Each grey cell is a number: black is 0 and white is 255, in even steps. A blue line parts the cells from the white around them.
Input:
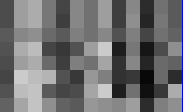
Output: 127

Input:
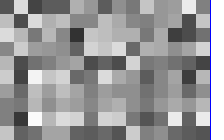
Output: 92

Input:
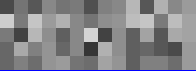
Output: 109

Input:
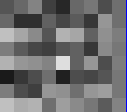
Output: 91

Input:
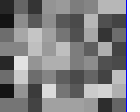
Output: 45

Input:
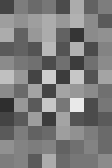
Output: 119
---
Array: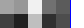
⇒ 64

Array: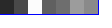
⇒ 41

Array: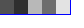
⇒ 81

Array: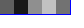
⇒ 95

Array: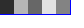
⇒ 45

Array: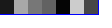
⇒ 25

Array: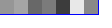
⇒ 150

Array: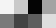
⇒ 122
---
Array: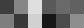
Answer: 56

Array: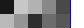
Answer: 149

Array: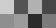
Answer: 156

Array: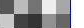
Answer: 66

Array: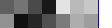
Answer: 16

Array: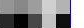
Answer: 3

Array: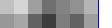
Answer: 167

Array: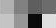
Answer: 150

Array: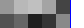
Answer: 102

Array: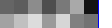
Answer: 192
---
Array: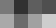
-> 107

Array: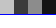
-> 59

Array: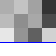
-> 148

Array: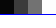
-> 59

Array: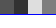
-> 50

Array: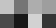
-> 23

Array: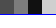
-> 124

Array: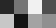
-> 19

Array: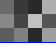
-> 128

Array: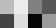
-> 222
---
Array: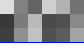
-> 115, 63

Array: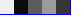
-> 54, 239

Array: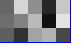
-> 199, 94

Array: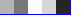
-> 37, 180

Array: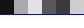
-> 206, 18

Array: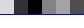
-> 78, 218

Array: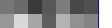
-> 80, 151

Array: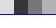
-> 178, 221

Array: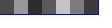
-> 59, 74
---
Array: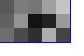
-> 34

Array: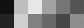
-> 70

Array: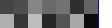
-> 168

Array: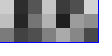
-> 156

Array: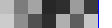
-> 94

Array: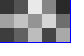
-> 213

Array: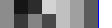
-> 160

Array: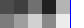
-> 137
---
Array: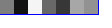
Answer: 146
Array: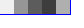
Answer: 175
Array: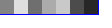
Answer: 39
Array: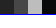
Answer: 9
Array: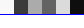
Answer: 14
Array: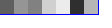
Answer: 182
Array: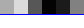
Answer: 129
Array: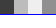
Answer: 144
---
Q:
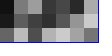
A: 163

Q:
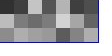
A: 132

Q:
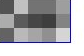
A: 144

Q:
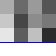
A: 192

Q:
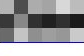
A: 151

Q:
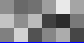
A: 172

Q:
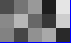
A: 169
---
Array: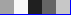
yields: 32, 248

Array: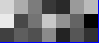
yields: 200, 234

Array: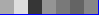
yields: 148, 222

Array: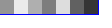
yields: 125, 235

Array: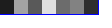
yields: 224, 224

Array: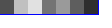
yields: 116, 225

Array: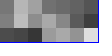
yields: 169, 222

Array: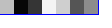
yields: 244, 244
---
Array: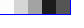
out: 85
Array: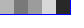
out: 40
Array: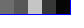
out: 5
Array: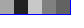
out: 98
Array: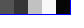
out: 6
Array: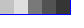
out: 53
